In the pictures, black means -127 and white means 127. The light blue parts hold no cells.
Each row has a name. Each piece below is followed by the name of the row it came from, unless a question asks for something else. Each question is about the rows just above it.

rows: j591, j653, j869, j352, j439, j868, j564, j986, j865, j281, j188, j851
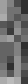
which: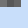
j869
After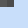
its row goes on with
[  1 -52]
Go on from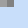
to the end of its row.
[-52 -80]
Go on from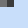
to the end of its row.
[ 17 -27]

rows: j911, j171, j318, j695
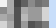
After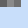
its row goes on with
[-4]
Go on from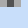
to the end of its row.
[26 26 84]
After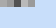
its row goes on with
[26 84]
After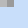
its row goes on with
[26 84]

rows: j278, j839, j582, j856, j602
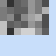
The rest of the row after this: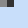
[-33 -20  22  -4 -49]
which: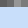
j278
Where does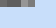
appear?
j839
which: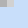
j602
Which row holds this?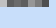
j856
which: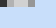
j602
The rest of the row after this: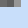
[ -4 -49]

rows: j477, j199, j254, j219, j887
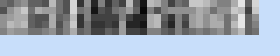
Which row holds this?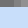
j887
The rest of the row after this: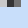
[ -75  -75  -61  -75   29  -90  -90 -106   44   58  -45  -90    1  -61
   29   44   17   44   44  -14   58  101  -30    1]

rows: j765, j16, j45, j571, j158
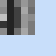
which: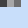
j16
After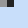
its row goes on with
[-17  23  -5]
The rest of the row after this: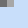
[-5]
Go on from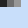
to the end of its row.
[-5]
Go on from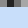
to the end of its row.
[-5]

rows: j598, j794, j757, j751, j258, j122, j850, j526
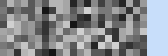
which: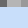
j122
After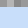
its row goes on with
[-38 -76  -6  53 -22   9  80  25  53  68 -50 -76  38  53  -6  68]
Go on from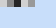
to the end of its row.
[ 80 -50 -76 -50 -38]
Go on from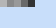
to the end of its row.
[ -38   25   68 -106  -62  -50   -6  -76   53  -22  -22   53  -22    9]
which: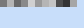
j258

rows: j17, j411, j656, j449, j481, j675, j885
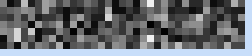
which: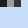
j411
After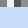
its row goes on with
[ -57  -98   14  -86  -86  -14 -114  -98  -73   46  -41]
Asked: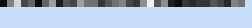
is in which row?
j675
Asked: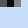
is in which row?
j17

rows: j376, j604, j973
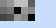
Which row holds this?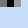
j604
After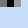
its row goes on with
[7]
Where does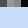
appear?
j973
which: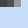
j973
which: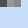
j973
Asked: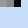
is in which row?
j973

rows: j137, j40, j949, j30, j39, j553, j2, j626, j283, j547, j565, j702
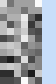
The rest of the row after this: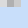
[-40 -54]
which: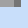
j40
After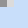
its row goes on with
[-70   5]
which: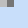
j547

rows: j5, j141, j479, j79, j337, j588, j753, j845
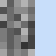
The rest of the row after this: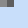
[ -4 -76 -61]
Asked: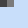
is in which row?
j79
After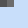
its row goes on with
[ 10  10 -19]
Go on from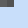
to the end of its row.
[ 51 -45]
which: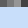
j588
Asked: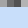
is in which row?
j479

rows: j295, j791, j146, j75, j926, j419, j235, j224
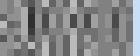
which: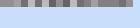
j235
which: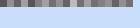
j419
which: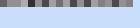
j146
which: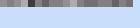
j791
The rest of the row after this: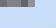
[-14]

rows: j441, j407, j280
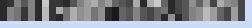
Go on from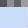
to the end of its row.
[-57  44  15   3 -57]
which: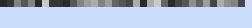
j441
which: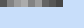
j441
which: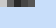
j441
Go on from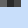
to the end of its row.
[-41  15 -27  29 -57  44  15   3 -57]
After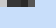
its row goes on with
[  3  29  44   3  29 -27 -41 -57  44 -85  44  73 -27 -85 -57 -41  15 -27
  29 -57  44  15   3 -57]

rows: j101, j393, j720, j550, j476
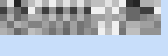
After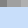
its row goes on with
[ 32  48 -23 -23   2  18  32]
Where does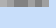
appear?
j550
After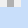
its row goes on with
[ 18 -23 -23 -65 -65 112]
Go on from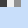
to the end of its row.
[-65  18 -65  18 -65  32 -65 112 112  48 112  18 -23 -23 -65 -65 112]
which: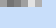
j550
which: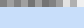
j550
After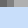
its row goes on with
[ 18  62   2  62   2  48   2  32  32  48  32  48 -23 -23   2  18  32]

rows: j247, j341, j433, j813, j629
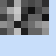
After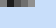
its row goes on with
[31]
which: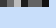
j433
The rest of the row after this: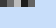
[ -28 -110]

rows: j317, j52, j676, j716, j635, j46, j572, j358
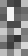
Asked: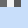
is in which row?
j52
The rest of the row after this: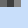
[87]

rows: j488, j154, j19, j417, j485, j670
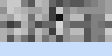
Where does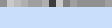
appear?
j154
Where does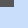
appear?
j488
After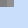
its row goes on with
[31]

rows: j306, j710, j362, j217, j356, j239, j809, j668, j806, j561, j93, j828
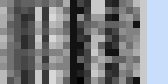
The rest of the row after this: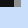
[15 44 73]
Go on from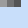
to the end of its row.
[ -57  -43   28  -70   44   28    2 -109  -29  -57   15   44   15  -29
  -29    2  -14   73]
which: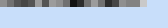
j356
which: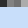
j93
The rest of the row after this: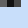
[ -29  -14    2  -29  -29  -14    2 -109   73]

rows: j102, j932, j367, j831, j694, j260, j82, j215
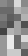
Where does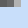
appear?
j367
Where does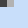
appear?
j694

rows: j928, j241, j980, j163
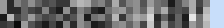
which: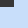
j928
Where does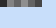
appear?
j928
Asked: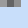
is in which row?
j241
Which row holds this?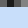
j928
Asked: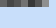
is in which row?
j980
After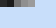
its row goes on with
[-27  15 -27  55 -13  43 -57 -43 -57  43 -72  55]
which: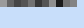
j980

